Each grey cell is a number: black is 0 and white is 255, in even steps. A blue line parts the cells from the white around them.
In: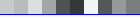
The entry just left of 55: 81
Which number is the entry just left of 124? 152

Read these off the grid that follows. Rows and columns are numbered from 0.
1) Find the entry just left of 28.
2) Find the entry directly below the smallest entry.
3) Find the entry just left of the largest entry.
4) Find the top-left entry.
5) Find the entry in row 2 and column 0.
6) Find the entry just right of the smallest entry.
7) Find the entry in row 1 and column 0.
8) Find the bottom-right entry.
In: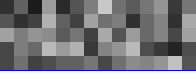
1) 97
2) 65
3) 125
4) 49
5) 161
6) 155
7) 84
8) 84

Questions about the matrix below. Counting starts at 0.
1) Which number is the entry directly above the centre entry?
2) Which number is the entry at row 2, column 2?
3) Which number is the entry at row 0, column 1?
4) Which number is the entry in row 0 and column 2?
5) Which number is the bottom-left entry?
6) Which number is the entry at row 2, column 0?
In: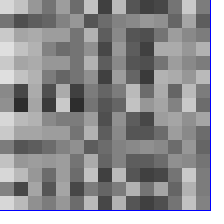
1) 101
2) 171
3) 194
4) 151
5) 215
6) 201
